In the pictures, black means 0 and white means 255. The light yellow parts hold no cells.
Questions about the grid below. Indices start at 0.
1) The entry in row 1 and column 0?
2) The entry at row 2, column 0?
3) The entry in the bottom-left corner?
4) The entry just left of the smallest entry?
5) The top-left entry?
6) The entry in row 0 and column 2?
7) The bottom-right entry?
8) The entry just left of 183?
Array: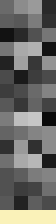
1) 94
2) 18
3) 88
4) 198
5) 106
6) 154
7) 75
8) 169

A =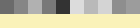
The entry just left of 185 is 220
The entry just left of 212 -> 185

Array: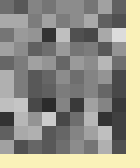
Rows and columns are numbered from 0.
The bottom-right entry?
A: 80
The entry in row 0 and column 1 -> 88
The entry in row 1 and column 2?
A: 124
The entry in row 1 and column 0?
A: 169
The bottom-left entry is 161
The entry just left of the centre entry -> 102
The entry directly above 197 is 124
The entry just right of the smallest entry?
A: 132
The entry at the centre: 140
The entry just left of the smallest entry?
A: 72
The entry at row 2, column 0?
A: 117
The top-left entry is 110
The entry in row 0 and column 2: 132
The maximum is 220
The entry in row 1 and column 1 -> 169
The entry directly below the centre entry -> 124
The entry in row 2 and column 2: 148
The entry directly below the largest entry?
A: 148
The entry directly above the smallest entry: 96
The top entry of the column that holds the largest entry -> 96

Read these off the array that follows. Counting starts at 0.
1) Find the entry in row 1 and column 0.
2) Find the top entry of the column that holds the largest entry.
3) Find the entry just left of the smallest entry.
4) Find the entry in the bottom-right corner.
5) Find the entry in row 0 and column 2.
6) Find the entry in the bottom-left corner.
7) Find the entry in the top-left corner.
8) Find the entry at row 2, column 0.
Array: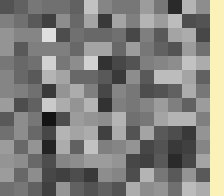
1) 127
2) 112
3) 119
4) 172
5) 119
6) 112
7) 83
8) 148
